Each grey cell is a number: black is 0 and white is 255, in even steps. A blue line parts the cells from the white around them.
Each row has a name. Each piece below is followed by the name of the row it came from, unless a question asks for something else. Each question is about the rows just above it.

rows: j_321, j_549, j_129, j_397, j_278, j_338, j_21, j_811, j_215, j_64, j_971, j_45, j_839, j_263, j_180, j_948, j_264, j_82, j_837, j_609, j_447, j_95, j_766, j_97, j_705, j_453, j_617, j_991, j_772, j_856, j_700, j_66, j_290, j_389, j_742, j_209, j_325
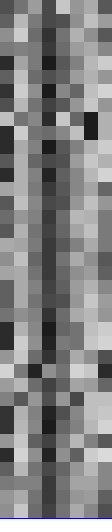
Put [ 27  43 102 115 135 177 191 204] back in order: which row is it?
j_97
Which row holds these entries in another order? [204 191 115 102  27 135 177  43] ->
j_97
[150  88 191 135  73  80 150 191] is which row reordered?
j_180
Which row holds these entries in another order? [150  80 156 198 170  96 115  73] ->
j_95
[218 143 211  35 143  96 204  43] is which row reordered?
j_290
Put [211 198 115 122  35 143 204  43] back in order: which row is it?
j_705
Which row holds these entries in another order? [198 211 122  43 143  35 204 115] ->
j_705

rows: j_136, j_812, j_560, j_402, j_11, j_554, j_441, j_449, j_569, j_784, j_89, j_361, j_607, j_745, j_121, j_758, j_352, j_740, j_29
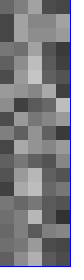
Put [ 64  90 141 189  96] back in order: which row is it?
j_11
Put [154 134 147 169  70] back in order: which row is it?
j_89
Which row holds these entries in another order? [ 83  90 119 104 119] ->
j_121

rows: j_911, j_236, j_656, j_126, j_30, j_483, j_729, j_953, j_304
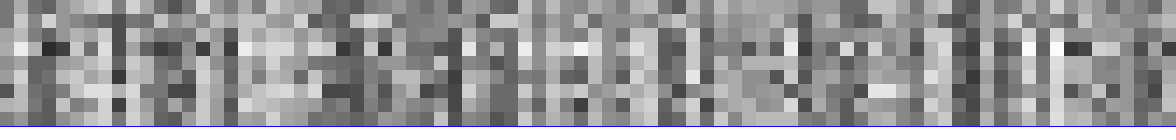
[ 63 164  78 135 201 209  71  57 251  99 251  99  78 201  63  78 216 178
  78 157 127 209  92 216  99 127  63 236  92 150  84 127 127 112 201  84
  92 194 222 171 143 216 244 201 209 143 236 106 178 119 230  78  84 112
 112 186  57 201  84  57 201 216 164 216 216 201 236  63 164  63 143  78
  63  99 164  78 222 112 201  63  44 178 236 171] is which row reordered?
j_126
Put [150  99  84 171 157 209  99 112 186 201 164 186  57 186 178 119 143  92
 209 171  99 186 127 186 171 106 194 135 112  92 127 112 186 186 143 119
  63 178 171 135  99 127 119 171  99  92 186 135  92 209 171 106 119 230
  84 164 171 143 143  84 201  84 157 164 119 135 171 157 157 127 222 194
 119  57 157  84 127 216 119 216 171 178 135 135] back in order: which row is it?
j_483
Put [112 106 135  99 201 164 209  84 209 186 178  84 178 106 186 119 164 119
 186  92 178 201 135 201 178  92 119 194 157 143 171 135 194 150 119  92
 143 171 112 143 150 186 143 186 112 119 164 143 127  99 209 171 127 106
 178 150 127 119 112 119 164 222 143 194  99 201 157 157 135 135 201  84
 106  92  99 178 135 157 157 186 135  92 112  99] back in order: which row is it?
j_304
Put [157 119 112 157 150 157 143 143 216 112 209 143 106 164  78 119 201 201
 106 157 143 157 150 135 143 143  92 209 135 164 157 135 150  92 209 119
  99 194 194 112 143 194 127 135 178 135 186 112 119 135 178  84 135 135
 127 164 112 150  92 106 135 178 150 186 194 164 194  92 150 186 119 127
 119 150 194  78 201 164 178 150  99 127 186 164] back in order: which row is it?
j_656

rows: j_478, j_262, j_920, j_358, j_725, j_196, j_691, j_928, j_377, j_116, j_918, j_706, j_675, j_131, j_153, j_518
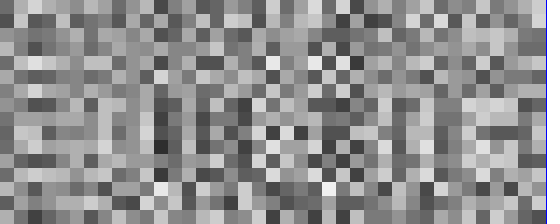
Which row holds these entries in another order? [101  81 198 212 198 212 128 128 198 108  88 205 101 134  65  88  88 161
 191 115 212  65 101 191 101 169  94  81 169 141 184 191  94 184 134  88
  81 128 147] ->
j_928
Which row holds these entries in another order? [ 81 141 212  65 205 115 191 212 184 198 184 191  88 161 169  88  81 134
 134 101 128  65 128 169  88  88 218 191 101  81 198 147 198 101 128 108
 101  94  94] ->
j_262
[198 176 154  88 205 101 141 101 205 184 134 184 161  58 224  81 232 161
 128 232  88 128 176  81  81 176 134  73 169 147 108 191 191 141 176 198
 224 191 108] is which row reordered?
j_725
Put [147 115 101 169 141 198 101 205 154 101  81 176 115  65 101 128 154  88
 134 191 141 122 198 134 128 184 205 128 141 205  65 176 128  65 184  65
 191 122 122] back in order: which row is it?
j_518
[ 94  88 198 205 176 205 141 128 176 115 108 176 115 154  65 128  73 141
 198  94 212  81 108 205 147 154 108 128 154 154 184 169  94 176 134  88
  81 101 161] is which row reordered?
j_706

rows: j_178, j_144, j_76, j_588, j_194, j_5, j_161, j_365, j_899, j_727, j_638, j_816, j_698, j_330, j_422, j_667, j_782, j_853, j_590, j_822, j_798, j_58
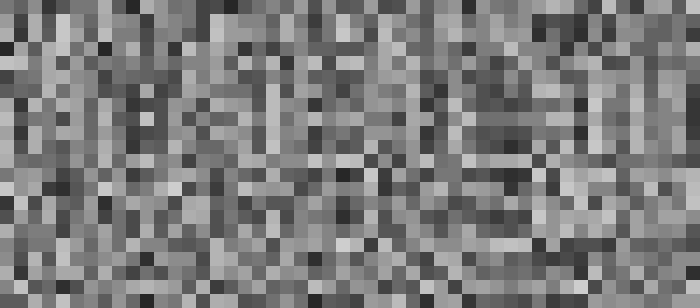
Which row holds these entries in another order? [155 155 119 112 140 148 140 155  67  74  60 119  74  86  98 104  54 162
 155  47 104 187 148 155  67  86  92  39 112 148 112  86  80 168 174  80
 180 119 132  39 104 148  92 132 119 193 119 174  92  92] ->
j_58
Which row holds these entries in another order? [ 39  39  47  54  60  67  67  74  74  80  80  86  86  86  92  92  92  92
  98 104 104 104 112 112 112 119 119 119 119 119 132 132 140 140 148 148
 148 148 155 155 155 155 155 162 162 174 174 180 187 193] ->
j_178
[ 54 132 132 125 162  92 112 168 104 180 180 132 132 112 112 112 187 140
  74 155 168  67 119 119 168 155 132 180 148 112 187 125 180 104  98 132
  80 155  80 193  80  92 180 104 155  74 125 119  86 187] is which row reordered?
j_899

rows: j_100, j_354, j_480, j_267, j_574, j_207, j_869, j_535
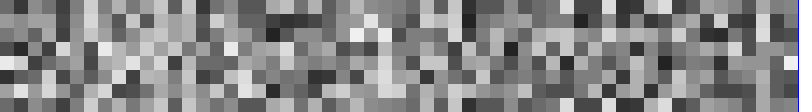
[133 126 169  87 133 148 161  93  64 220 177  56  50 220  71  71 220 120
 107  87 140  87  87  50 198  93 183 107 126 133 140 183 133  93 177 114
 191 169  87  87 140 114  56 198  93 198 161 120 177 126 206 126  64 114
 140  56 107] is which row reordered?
j_100
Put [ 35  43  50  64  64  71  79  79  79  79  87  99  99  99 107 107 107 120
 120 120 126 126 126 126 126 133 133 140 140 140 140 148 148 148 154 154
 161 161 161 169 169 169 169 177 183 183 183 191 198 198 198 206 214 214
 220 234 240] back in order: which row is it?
j_480
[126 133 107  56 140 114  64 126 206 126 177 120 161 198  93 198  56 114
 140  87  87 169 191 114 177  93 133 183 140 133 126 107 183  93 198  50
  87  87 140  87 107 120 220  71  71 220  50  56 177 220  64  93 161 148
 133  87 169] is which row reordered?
j_100
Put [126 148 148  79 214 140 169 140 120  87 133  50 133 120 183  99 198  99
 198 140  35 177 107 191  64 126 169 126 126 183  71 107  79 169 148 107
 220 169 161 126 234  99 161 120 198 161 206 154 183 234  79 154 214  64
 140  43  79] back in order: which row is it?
j_267
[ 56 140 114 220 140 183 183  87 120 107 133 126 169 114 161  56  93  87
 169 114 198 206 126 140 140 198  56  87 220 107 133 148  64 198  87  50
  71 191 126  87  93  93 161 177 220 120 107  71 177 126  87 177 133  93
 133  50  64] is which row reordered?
j_100
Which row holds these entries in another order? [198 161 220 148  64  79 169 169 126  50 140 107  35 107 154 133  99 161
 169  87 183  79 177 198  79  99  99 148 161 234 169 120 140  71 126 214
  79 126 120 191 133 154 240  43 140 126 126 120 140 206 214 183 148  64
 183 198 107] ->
j_480

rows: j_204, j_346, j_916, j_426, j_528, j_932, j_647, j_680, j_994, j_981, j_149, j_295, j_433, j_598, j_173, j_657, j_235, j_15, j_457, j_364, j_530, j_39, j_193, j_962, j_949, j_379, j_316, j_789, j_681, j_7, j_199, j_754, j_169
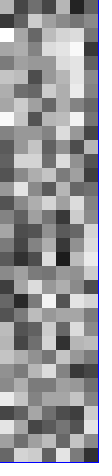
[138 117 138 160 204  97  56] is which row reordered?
j_346
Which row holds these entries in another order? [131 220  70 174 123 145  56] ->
j_15

